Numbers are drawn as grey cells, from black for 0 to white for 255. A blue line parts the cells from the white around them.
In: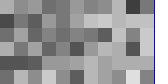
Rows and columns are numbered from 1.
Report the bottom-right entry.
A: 131
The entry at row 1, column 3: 153
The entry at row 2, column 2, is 120
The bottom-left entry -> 111
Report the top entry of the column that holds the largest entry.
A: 62
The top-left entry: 174
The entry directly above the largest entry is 174
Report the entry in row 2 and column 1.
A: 74
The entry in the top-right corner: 120
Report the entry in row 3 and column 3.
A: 102
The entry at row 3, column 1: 111
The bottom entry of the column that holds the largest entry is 223
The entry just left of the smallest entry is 183
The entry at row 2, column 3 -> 93

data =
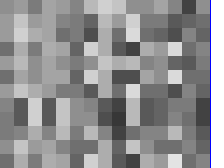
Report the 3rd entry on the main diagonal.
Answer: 173
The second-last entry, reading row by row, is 111
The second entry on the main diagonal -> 196
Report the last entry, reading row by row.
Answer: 132
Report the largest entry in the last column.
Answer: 143
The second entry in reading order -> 155
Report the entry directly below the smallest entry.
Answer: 66
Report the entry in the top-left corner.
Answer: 143
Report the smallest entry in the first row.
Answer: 66
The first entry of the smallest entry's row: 123
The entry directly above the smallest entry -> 66
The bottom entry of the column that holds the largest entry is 227
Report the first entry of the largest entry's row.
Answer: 111
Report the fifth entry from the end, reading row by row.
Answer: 173
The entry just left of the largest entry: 155
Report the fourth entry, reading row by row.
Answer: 164
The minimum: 55
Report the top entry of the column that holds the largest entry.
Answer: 132
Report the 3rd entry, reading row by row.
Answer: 123
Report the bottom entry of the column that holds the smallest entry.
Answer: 89

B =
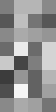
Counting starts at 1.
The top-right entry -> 137
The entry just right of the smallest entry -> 149
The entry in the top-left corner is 126
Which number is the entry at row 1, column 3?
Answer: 181
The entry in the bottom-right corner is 116
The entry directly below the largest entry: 170
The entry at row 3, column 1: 137
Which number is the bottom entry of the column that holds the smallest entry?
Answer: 137
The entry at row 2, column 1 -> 87
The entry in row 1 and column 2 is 181
